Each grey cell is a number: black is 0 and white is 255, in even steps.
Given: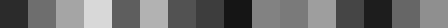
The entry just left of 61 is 82
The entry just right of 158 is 69

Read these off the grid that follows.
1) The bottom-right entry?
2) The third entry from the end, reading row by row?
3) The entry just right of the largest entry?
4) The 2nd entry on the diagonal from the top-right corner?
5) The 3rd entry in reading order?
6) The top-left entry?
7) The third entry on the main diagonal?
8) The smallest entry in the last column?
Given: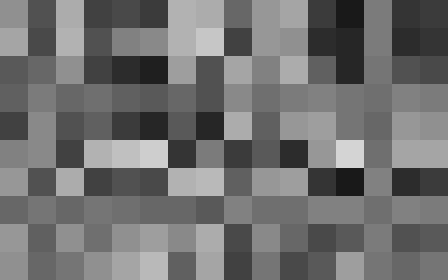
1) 117
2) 117
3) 111
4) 44
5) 172
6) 144
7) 144
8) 52

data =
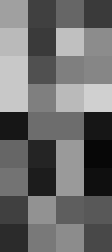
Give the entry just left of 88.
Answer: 94
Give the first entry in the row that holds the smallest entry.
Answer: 102
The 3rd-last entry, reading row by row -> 121
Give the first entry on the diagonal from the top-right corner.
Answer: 58
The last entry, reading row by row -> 72
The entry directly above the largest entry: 134
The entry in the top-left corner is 160
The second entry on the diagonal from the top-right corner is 192
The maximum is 208
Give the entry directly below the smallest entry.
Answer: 15
